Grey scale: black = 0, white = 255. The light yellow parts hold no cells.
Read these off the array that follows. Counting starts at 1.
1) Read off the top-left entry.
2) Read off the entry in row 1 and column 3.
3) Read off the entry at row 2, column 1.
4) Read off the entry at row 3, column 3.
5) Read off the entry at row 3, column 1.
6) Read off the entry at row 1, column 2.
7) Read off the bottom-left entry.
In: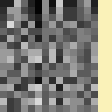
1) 32
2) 186
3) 46
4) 155
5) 59
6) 32
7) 128
